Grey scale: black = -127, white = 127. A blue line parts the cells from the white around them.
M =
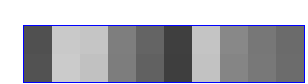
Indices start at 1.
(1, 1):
-47
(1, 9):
-8
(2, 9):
-7
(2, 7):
66
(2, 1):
-45
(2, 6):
-65

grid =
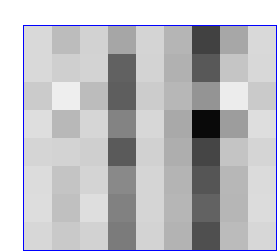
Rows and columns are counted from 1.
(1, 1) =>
89
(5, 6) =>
46
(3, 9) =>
74
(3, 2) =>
110
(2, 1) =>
89
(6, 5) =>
85
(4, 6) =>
41
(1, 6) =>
53
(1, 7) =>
-62
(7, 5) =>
85
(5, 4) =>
-37
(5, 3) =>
79
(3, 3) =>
60
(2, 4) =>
-30
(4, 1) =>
94
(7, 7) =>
-29
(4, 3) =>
86
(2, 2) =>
79
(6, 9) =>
91
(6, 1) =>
92

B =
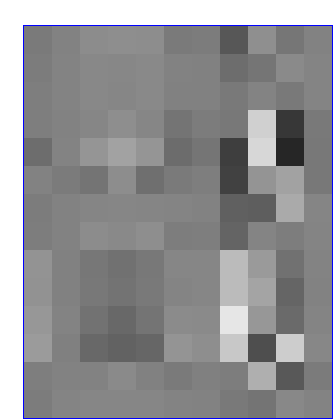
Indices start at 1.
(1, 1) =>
-5
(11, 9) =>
23
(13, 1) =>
-1
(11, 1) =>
23
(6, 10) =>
34
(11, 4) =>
-23
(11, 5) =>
-11
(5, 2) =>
3
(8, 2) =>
2
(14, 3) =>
6
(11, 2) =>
3
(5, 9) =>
87
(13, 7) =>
0
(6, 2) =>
-4
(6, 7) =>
-1
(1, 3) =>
12
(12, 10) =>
77
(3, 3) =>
8
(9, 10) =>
-14
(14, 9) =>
-11
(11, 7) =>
10
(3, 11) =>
4
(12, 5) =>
-25
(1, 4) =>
14
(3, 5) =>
9
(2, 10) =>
10
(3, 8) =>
-6
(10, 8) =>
59
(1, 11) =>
2
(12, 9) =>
-49
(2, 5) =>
9
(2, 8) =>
-18
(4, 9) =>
80
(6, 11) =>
-7
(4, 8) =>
-7

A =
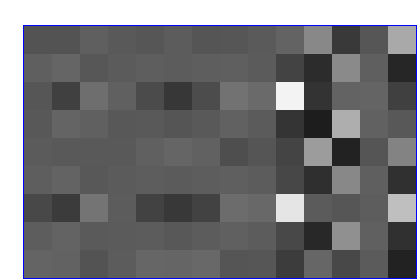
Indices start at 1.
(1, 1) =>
-44
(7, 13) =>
-34
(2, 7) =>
-33
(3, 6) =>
-72
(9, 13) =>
-36
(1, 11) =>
8
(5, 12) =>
-93
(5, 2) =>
-38
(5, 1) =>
-36
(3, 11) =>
-76
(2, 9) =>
-36
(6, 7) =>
-34
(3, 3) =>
-17
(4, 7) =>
-38
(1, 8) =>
-41
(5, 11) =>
28
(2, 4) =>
-36
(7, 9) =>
-23
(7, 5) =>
-61
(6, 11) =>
-80
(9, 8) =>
-42
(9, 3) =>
-44
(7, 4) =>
-35
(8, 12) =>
16
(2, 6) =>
-35
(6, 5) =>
-34
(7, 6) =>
-71
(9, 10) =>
-67
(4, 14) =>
-39
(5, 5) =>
-31
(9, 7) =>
-23
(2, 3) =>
-40
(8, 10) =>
-55
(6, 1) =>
-33
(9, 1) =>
-27
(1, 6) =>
-35

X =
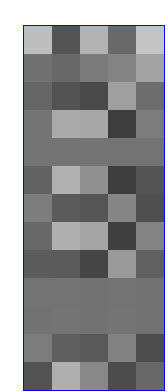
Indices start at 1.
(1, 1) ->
62
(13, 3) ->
8
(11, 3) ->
-13
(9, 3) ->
-58
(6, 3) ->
16
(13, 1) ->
-45
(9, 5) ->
-31
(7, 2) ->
-36
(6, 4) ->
-66
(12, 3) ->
-38
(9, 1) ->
-35
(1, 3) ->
50
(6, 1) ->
-28
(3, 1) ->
-26
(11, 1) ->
-13
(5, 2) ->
-12
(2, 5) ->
35
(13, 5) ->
-24
